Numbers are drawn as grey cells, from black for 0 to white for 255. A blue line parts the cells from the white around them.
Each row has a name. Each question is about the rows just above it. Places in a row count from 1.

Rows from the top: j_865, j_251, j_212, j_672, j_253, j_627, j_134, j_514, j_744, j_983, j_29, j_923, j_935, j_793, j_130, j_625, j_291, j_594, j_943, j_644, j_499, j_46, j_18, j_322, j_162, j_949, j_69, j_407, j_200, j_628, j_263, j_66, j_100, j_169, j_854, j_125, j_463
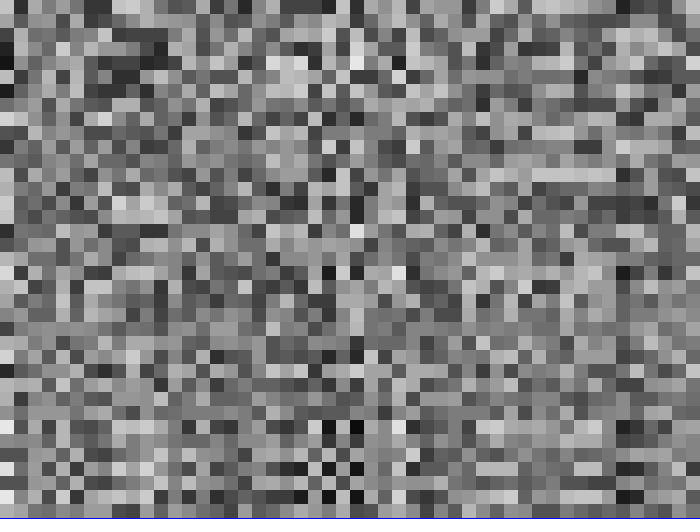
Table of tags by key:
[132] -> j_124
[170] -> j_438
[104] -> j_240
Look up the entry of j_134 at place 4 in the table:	j_438
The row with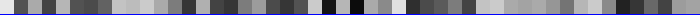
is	j_263
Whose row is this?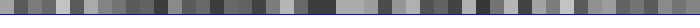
j_46
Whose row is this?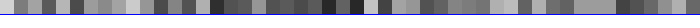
j_949
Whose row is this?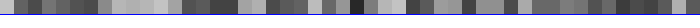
j_625
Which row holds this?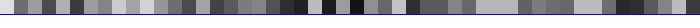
j_169
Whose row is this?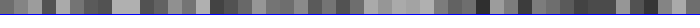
j_514

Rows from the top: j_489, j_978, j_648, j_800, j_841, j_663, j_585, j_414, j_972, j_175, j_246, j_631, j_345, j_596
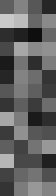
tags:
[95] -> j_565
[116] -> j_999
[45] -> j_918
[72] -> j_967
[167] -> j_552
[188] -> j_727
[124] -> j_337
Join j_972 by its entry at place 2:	j_337
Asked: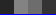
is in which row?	j_663
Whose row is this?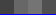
j_345
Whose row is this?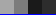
j_972

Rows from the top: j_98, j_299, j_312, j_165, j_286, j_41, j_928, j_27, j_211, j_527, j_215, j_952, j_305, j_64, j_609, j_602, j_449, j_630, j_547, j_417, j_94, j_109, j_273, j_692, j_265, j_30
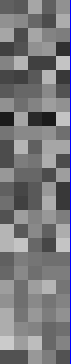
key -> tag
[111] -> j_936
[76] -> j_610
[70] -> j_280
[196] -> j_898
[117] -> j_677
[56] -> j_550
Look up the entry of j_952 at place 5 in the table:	j_610
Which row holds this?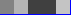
j_286
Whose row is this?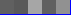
j_98
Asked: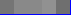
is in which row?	j_527

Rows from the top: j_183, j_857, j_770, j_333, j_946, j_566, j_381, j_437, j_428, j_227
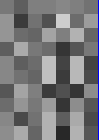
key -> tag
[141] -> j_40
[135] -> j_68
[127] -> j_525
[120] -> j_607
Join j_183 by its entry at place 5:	j_68
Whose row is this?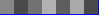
j_428
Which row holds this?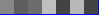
j_946
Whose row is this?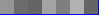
j_770

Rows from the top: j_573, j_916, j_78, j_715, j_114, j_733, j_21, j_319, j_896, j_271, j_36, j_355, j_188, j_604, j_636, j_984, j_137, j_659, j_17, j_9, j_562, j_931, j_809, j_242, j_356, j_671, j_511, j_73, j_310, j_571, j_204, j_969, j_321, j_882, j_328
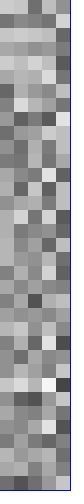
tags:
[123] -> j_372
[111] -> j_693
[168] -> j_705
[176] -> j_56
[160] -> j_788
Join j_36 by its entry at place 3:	j_56
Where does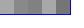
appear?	j_571
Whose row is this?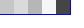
j_73
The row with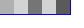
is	j_984

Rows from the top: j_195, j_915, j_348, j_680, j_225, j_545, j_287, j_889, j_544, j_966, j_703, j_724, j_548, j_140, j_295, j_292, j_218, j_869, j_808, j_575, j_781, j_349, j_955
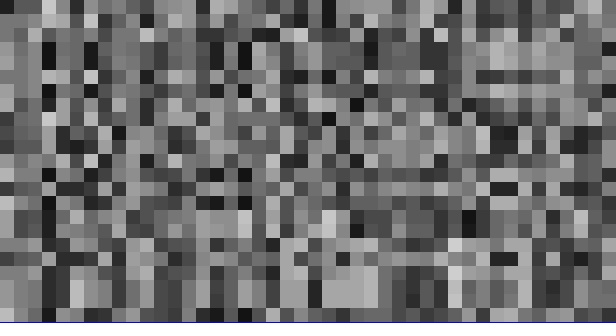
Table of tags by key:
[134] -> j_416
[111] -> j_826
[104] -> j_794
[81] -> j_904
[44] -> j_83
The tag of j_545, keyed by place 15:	j_904
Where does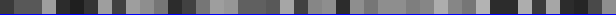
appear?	j_703
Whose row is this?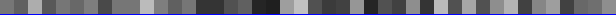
j_348
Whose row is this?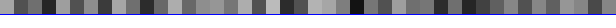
j_889
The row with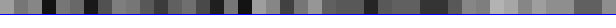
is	j_225

